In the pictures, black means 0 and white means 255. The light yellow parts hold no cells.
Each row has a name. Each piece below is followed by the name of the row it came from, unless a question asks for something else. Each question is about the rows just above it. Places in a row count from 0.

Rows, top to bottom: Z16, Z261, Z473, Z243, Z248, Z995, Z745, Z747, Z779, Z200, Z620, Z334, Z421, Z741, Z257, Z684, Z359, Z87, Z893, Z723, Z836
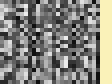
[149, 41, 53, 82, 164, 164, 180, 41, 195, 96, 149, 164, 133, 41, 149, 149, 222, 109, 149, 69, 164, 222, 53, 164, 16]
Z257
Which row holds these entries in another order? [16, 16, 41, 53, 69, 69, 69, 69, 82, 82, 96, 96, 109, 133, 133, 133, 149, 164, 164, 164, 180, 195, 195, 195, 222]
Z620
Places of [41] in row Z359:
4 6 7 14 17
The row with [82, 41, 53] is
Z995
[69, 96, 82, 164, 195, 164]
Z248
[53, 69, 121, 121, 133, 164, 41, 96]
Z421
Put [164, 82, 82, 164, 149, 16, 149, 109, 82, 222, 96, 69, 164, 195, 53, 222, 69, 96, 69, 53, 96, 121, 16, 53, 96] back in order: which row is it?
Z745

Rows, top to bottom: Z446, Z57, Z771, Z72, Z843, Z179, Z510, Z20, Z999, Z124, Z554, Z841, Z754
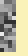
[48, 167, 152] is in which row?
Z754
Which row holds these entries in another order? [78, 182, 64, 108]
Z20
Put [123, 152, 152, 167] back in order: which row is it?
Z57
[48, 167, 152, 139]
Z754
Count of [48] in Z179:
3
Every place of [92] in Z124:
0

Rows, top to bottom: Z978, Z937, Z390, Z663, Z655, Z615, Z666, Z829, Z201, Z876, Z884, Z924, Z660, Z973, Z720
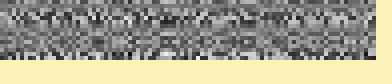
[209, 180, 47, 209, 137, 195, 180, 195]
Z720
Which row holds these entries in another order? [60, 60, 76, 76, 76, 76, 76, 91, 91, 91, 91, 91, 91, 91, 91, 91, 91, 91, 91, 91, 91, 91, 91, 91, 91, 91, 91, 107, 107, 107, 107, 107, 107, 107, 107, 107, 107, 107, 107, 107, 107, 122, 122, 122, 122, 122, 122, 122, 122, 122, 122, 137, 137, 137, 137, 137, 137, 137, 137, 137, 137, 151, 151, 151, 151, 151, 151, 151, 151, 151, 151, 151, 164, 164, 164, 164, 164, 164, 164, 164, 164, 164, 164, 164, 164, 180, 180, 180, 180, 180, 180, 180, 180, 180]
Z390
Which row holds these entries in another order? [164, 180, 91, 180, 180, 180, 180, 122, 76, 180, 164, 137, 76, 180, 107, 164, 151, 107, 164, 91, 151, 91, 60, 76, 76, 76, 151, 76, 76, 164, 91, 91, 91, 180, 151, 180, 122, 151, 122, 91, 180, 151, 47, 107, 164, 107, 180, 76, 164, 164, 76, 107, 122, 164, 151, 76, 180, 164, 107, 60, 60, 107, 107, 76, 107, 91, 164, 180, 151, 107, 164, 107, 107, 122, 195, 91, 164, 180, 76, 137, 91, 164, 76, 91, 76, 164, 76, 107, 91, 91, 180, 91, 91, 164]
Z978
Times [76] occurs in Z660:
6
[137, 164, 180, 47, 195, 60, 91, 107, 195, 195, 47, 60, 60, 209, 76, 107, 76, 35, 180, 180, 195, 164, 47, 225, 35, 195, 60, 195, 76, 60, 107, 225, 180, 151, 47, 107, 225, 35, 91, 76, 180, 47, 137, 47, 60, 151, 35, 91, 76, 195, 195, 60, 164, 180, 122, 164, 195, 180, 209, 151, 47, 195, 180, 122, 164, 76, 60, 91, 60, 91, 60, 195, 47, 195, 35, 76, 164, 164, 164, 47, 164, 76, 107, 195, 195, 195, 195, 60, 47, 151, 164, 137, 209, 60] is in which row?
Z655
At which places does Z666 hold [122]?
1 8 35 46 48 51 56 68 70 76 89 90

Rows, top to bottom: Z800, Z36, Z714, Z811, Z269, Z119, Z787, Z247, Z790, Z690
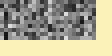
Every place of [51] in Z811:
8 10 23
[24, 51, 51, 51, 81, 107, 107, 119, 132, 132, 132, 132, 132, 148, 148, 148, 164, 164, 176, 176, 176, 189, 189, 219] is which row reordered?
Z811
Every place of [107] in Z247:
2 4 23

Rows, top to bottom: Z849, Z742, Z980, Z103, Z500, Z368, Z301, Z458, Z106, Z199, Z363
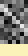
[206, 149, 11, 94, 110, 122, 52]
Z742
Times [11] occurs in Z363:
2
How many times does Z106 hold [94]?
1
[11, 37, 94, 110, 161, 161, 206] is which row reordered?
Z103
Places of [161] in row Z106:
3
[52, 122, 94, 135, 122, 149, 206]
Z458

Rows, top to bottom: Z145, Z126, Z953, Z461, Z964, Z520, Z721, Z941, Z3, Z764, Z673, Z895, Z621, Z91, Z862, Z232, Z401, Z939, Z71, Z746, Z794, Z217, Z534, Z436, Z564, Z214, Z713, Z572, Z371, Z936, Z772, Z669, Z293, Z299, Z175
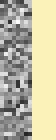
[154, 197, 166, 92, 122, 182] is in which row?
Z564
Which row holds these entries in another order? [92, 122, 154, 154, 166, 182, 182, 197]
Z232
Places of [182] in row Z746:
2 3 4 6
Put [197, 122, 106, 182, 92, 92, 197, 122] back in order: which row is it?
Z126
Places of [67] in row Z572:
1 2 3
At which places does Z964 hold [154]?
2 5 7
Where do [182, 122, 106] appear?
Z126

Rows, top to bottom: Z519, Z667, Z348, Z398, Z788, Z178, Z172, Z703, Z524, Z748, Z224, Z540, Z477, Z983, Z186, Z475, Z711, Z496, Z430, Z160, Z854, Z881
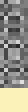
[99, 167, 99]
Z178
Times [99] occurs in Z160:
1
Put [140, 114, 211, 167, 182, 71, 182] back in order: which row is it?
Z224
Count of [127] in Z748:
2
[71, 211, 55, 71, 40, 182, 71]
Z540
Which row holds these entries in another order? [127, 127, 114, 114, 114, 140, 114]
Z748
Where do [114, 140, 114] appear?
Z748

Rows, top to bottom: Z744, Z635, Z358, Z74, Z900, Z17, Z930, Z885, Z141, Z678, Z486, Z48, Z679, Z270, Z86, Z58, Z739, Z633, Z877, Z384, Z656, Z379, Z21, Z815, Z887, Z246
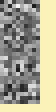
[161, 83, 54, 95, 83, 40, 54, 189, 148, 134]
Z21
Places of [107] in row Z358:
9
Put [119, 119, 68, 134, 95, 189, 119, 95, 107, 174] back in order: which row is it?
Z885
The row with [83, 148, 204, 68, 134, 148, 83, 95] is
Z877

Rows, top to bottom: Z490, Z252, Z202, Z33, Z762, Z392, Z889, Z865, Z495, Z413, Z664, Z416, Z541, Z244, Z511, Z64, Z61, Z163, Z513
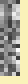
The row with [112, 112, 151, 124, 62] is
Z490
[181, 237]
Z64
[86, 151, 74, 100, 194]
Z61

